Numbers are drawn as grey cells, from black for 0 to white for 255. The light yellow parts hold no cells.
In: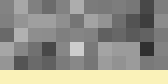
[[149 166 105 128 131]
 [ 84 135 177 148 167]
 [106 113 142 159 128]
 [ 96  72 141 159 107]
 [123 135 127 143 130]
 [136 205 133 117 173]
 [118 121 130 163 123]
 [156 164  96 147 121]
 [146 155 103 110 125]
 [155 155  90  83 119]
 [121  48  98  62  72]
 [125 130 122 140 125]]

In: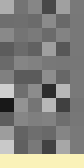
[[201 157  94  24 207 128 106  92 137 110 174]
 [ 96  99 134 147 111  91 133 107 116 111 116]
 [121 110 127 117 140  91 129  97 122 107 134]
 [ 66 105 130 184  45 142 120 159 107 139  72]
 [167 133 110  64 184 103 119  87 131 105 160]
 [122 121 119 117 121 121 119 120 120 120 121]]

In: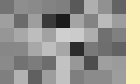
[[127 138 135 150 159 115]
 [178 114 136 168 107 142]
 [ 96 124 168 189 158 138]
 [157 109 190 162  57 131]
 [193 194 167 207  27 127]
 [127 152  43 203 164  89]
 [139  77 121 174 131 175]
 [139 159 110 112 187 145]
 [157 155  98 128 157  99]]

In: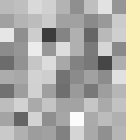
[[201 164 189 113 172 108 140 230 161 186]
 [176 100 210 158 168 146 150 143 180 191]
 [157 211 170 209 210 198 236 205 188 217]
 [161 143 196 159 206 220 151  60 202 208]
 [129 166 163 111 115 168 221 132 161 179]
 [213 251 163 154 139 130 176 176 161 143]
 [169 170 198 120 161 120 122 102 138 191]
 [144 188 170 158 140  70 214 185 153 226]
 [181 176 194 182 224 174 137 207 203 149]]

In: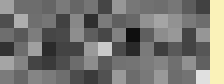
[[123 165  50 110  78 162]
 [103 132 109  89 174 109]
 [133  68 160 125 111 109]
 [123  58  43  70 118 101]
 [110  77  67  73  65 122]
 [ 76 108  67 142 136 102]
 [ 59 141 154  94  46 117]
 [ 81  90 202  71 123  69]
 [154 114  75 130  95 151]
 [108 116  41  15 104 119]
 [121 124 122  95 146 113]
 [153 132  62 141 165 110]
 [109 111  89 152 146 119]
 [115 145  67  68 122  92]
 [224  96  86 150 109  65]]

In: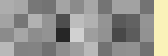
[[185 139 163 173]
 [130 166 118 167]
 [131 141 178 119]
 [113 147 148 115]
 [142  38  78 164]
 [158 209 189 139]
 [185 158 177 167]
 [114 146 148 116]
 [143  72  90 162]
 [145  92  98 162]
 [113 146 148 115]]

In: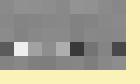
[[131  91 139 136 138]
 [136 238 131 132 144]
 [127 161 136 133 143]
 [126 142 138 135 141]
 [133 174 138 136 137]
 [134  57 130 130 147]
 [126 116 136 132 145]
 [136 132 135 136 139]
 [141  72 136 138 135]]
